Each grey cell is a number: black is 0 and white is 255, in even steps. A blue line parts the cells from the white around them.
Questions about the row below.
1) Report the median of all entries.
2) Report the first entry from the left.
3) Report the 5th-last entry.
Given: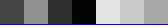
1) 145
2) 68
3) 48

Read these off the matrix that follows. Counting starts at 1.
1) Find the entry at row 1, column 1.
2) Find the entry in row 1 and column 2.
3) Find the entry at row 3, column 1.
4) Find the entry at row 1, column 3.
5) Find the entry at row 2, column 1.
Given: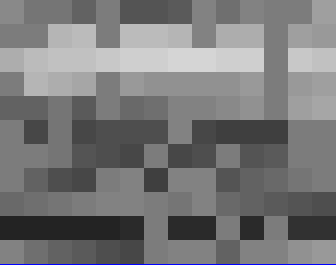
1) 137
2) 117
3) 173
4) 117
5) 124

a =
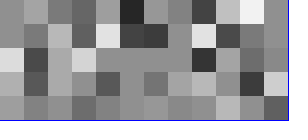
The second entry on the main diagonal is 122
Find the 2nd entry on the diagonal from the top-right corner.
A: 122
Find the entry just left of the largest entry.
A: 192
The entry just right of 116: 164
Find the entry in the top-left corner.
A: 144
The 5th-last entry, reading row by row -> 137
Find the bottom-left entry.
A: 158
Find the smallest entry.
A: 38
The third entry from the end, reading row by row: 184
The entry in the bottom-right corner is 96
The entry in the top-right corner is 144
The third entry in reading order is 122
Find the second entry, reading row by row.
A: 164
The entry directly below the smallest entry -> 67
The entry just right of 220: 74
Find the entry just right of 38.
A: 151
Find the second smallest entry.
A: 52
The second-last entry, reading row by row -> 144

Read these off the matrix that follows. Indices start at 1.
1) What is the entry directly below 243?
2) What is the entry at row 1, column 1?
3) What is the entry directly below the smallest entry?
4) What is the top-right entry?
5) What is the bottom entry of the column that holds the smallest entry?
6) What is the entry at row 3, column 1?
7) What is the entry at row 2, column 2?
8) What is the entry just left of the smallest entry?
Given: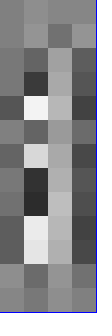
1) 100
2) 128
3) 235
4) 134
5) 120
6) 120
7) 148
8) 113

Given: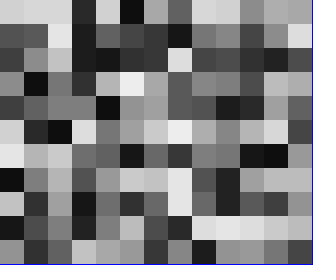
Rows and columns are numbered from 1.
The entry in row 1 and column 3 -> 215
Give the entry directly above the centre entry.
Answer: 160
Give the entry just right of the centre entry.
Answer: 237
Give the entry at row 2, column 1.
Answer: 82
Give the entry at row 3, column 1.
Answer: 63
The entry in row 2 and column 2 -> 89
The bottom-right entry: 69
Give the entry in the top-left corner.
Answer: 209
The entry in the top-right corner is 168
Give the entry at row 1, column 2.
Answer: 215
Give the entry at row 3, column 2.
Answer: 140
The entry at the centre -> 202
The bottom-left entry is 147

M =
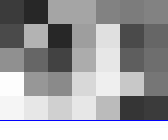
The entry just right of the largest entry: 151
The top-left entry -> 59
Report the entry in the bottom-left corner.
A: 245
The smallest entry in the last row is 53
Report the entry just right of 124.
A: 130
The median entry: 144
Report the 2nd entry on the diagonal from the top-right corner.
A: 74
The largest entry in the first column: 253
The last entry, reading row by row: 59
